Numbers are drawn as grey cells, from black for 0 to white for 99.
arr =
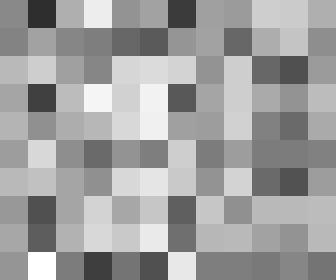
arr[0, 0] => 53
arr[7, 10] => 72
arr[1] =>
[51, 63, 52, 49, 40, 35, 58, 63, 40, 67, 76, 55]
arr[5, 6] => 80
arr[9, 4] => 45
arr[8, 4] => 78
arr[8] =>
[65, 36, 69, 84, 78, 91, 43, 71, 72, 63, 57, 72]
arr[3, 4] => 81
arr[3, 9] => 66
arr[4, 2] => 67
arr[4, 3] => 71
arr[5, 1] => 84
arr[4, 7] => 61
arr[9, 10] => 52
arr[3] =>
[64, 25, 73, 95, 81, 94, 34, 64, 80, 66, 57, 73]
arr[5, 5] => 49
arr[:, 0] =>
[53, 51, 72, 64, 70, 61, 72, 59, 65, 58]
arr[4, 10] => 41
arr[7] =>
[59, 31, 64, 82, 65, 77, 37, 77, 56, 72, 72, 73]
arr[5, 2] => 55
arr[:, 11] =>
[68, 55, 60, 73, 66, 50, 61, 73, 72, 45]
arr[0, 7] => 62
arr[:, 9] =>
[80, 67, 40, 66, 50, 48, 41, 72, 63, 47]
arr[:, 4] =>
[57, 40, 83, 81, 84, 57, 84, 65, 78, 45]
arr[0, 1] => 18
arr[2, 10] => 31
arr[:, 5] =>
[63, 35, 85, 94, 93, 49, 89, 77, 91, 31]
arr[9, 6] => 90
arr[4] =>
[70, 56, 67, 71, 84, 93, 62, 61, 81, 50, 41, 66]

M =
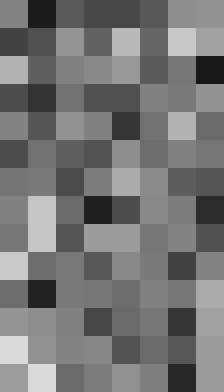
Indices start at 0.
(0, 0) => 51
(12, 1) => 57
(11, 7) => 62
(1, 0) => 26
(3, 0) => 30
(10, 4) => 42
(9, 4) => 53
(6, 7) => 33
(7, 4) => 29
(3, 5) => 50
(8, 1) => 76
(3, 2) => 44
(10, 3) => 46
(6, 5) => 54
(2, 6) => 46
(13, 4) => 56
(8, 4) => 60
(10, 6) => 46
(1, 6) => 77
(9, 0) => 78
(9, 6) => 26
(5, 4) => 55
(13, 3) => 48
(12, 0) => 85
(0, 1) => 11
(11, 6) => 21
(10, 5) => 50
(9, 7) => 51
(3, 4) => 31
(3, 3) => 31
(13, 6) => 16
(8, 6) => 51
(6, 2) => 29
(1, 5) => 40
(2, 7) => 9

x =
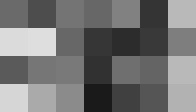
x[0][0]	41
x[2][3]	19
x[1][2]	40
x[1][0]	85
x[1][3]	21
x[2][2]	47
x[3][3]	10
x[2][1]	46
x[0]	[41, 30, 45, 40, 50, 20, 72]
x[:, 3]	[40, 21, 19, 10]

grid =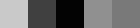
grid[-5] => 78
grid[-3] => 1
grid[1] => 25
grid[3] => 56

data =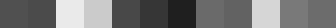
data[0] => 31
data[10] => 47
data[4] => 28

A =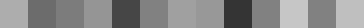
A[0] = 67
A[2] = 48
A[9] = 50

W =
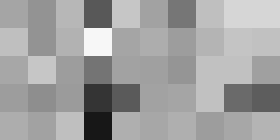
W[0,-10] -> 64
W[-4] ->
[74, 57, 69, 96, 64, 67, 61, 70, 76, 75]
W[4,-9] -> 63
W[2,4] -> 63
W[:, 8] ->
[83, 76, 75, 41, 65]
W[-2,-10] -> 61
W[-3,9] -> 62
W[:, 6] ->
[46, 61, 58, 64, 68]
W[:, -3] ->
[74, 70, 75, 75, 61]
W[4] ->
[67, 63, 74, 9, 68, 65, 68, 61, 65, 70]
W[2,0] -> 65
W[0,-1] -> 83

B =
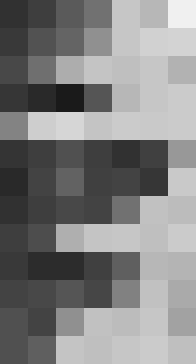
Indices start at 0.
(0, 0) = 19
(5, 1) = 24
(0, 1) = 24
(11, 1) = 26
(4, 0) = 51
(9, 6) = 70
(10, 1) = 28
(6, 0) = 16
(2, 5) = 77
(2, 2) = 67
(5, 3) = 24
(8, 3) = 76
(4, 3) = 76
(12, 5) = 79
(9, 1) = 17
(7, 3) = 26
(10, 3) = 27
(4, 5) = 78
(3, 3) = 33
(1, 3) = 56
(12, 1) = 37
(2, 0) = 28
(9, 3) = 25
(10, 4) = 50
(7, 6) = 73
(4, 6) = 79
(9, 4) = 37
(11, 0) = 31

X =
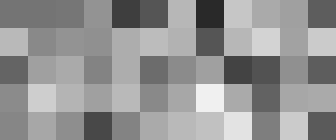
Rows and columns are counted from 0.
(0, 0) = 45
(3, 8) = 66
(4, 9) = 49
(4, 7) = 75
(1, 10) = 63
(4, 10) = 79
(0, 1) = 45
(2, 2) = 66
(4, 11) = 35
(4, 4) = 51
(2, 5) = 42
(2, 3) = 51
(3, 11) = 66
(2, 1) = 62
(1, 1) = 53
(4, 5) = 66
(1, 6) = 69
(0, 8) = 77
